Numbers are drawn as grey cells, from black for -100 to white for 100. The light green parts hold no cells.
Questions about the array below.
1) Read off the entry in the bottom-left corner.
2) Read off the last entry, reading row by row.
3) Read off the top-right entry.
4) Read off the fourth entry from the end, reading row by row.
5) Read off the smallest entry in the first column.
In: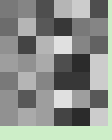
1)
14
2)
60
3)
-39
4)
24
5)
-15

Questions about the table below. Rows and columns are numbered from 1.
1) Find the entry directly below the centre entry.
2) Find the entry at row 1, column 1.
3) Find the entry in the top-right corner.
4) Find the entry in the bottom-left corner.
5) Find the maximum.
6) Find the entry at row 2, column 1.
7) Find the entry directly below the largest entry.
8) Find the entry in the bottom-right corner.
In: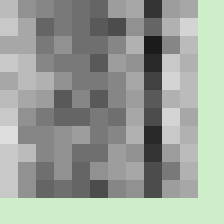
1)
-5
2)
47
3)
31
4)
57
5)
74
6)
57
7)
57
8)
31

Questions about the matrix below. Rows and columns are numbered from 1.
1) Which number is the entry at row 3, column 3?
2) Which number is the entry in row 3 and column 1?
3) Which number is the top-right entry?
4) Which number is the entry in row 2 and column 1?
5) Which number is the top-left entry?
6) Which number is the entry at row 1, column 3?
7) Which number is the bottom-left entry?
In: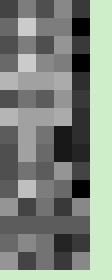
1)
-38
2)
-38
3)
-55
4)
-18
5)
-47
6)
-38
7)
17

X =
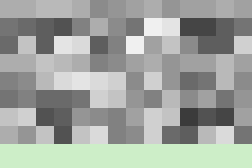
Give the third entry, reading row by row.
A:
45
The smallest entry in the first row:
9
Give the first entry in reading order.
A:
36
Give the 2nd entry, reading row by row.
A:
36
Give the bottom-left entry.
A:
36
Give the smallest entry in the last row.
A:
-36
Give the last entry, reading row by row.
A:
-9
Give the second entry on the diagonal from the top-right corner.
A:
-26
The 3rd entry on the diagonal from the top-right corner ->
-26
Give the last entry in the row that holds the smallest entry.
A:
26
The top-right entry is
26
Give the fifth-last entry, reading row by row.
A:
-17
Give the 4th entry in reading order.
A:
45
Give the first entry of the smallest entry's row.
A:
53
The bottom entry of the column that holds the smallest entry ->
-26
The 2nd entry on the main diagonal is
-17
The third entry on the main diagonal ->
-26
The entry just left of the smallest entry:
53
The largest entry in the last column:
63
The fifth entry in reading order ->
36
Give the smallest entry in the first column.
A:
-17

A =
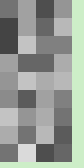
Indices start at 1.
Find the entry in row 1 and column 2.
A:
26
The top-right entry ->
17
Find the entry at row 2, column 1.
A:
-47
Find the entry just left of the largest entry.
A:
-10
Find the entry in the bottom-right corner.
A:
-20
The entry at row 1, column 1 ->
-10
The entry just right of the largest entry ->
-39
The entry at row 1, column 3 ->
-39

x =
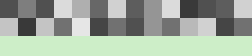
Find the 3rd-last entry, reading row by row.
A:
64
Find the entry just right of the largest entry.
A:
-46
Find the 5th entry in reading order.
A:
37
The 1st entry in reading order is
-37
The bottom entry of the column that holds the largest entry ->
80
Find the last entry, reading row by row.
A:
-11

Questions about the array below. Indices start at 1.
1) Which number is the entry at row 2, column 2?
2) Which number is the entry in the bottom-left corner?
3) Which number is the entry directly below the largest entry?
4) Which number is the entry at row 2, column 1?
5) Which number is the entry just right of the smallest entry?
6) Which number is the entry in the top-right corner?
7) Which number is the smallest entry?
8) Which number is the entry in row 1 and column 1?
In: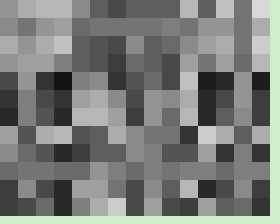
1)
-9
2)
-52
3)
35
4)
8
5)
-1
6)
69
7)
-85
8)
16

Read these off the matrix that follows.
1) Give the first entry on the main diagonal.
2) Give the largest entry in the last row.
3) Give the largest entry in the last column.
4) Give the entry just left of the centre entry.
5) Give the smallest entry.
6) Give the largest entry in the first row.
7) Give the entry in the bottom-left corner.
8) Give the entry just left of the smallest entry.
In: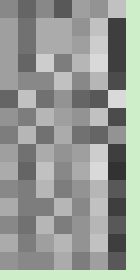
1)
7
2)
34
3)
70
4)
-11
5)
-61
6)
51
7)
15
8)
70

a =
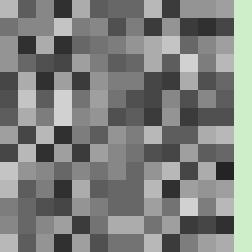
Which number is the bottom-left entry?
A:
44
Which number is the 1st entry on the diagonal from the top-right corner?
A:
25
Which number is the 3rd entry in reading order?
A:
6
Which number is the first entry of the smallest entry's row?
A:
54
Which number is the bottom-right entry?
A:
35
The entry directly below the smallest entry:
25
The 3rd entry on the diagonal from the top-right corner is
-19
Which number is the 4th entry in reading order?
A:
-62
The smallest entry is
-72
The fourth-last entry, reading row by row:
-54
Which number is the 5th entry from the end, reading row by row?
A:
44
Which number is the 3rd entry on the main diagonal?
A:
35
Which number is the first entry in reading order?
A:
44
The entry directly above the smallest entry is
-19
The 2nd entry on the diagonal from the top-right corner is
-62
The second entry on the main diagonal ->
6
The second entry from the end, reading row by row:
25

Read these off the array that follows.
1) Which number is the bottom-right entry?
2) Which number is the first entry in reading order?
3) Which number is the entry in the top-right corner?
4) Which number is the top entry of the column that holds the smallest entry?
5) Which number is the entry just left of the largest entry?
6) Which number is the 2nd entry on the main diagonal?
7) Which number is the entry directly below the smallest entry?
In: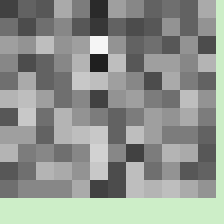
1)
15
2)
-49
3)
33
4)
-67
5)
25
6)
-40
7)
49
